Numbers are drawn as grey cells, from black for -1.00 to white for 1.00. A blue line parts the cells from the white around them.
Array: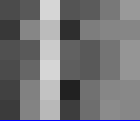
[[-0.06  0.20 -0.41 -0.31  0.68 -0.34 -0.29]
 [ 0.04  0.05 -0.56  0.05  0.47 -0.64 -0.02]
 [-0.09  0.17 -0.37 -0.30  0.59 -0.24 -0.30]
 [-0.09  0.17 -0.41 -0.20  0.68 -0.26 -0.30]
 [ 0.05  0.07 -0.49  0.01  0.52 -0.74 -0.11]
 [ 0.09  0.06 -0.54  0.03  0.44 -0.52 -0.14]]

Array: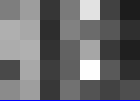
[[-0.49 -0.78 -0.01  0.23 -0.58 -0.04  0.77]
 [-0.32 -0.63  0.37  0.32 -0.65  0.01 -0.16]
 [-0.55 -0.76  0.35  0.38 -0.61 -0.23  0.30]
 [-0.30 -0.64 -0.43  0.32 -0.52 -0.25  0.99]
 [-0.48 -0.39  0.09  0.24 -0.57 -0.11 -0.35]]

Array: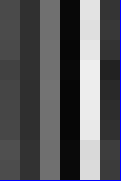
[[ 0.78 -0.59 -0.42 -0.62 -0.12 -0.94]
 [ 0.75 -0.56 -0.41 -0.62 -0.12 -0.94]
 [ 0.80 -0.60 -0.42 -0.62 -0.11 -0.95]
 [ 0.87 -0.73 -0.49 -0.62 -0.11 -0.93]
 [ 0.86 -0.68 -0.46 -0.63 -0.10 -0.95]
 [ 0.84 -0.65 -0.45 -0.63 -0.11 -0.95]
 [ 0.83 -0.62 -0.44 -0.63 -0.11 -0.95]
 [ 0.70 -0.52 -0.38 -0.61 -0.13 -0.92]
 [ 0.72 -0.54 -0.40 -0.61 -0.12 -0.93]]

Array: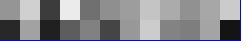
[[ 0.31  0.59  0.17  0.63 -0.53  0.84 -0.12  0.12  0.23  0.54  0.34  0.14]
 [ 0.29 -0.84 -0.69  0.27 -0.75 -0.27  0.01 -0.46  0.19  0.60  0.03 -0.01]]

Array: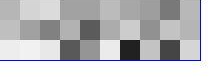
[[-0.05  0.44  0.43  0.66  0.72  0.27  0.27  0.47  0.31  0.24]
 [ 0.53  0.42  0.50  0.26  0.01  0.40 -0.29  0.35  0.60  0.14]
 [-0.46  0.67  0.86  0.89  0.82 -0.30  0.17  0.84 -0.74  0.53]]

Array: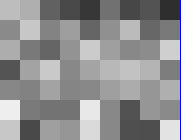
[[-0.35 -0.64  0.48  0.37 -0.24 -0.43 -0.57 -0.11 -0.44]
 [-0.19 -0.05  0.08  0.56  0.03  0.24 -0.21  0.13  0.47]
 [ 0.10  0.62  0.36 -0.05 -0.21  0.15  0.59  0.25  0.07]
 [ 0.41 -0.02 -0.34  0.28  0.58  0.07  0.29  0.44  0.52]
 [ 0.18  0.37  0.06  0.02  0.28  0.04  0.07  0.25  0.35]
 [ 0.18  0.08  0.87 -0.04 -0.10 -0.10  0.82  0.07 -0.36]
 [-0.39  0.78  0.56 -0.43  0.25  0.18  0.71  0.07 -0.38]]

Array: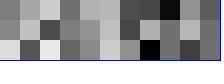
[[ 0.15 -0.28 -0.02  0.31  0.61 -0.12  0.39  0.43 -0.39 -0.44 -0.91]
 [ 0.43 -0.14  0.05  0.52 -0.40 -0.02  0.15  0.49 -0.45  0.37 -0.11]
 [-0.50 -0.12  0.73 -0.33  0.82 -0.21  0.07  0.60  0.13 -0.99 -0.12]]
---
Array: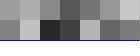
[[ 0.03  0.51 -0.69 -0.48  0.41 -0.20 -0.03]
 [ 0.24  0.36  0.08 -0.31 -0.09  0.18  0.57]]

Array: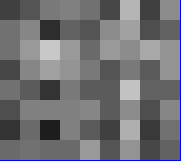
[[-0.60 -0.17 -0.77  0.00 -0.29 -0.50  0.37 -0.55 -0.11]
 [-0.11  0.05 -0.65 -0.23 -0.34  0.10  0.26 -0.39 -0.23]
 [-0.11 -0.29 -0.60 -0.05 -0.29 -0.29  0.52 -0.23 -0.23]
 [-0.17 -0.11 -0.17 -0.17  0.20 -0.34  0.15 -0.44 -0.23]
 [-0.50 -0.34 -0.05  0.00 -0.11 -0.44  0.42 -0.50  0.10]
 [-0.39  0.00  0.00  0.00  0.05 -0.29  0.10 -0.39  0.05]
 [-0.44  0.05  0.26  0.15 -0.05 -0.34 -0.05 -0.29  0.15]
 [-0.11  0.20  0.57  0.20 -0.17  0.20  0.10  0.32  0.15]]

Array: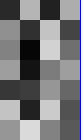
[[-0.68  0.42 -0.74  0.36]
 [ 0.24 -0.85 -0.03  0.24]
 [ 0.18  0.71  0.02 -0.30]
 [-0.57 -0.52  0.18 -0.19]
 [ 0.13 -0.62  0.53 -0.47]
 [ 0.53 -0.74  0.59 -0.36]
 [ 0.02 -0.95  0.65 -0.13]]

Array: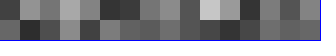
[[-0.19 -0.65 -0.39  0.09 -0.49 -0.03 -0.24 -0.29 -0.14 -0.34 -0.44 -0.59
  -0.44 -0.14 -0.24 -0.19]
 [-0.49  0.15 -0.08  0.32  0.03 -0.59 -0.54 -0.08  0.09 -0.34  0.55  0.21
  -0.59 -0.03 -0.34  0.03]]

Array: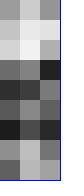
[[-0.15  0.02 -0.73]
 [-0.78 -0.41 -0.68]
 [-0.30  0.07 -0.25]
 [ 0.12  0.49 -0.09]
 [-0.63 -0.52 -0.04]
 [ 0.22  0.60  0.17]
 [-0.25  0.44  0.27]
 [ 0.66  0.89  0.38]
 [ 0.54  0.83  0.77]]

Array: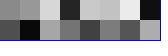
[[-0.38 -0.93  0.30 -0.09 -0.49 -0.03 -0.33  0.36]
 [ 0.08  0.19  0.69 -0.71  0.58  0.52  0.84 -0.88]]

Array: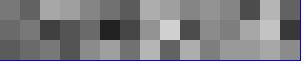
[[-0.17 -0.06 -0.50 -0.34 -0.17 -0.73 -0.45  0.15  0.63 -0.40  0.09 -0.01
   0.31  0.53 -0.56]
 [-0.29 -0.17 -0.06 -0.34  0.09  0.25 -0.11  0.42 -0.23  0.36 -0.01  0.20
   0.20  0.31  0.09]
 [-0.06 -0.23  0.31  0.25  0.04 -0.11 -0.29  0.36  0.25  0.04  0.15  0.04
  -0.40  0.42 -0.23]]

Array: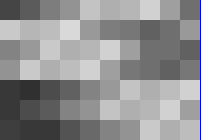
[[-0.51 -0.56 -0.56 -0.35 -0.18  0.03  0.15  0.58  0.37  0.48]
 [-0.56 -0.62 -0.40 -0.24  0.03  0.20  0.53  0.37  0.48  0.64]
 [-0.56 -0.40 -0.29  0.03  0.15  0.53  0.37  0.43  0.64  0.25]
 [-0.46 -0.29 -0.02  0.15  0.53  0.37  0.43  0.64  0.25 -0.13]
 [ 0.15  0.58  0.37  0.48  0.64  0.25 -0.07 -0.13 -0.24 -0.07]
 [ 0.58  0.43  0.48  0.70  0.20 -0.02 -0.07 -0.24 -0.13  0.20]
 [ 0.03  0.20  0.58  0.37  0.43  0.64  0.25 -0.13 -0.13 -0.24]]
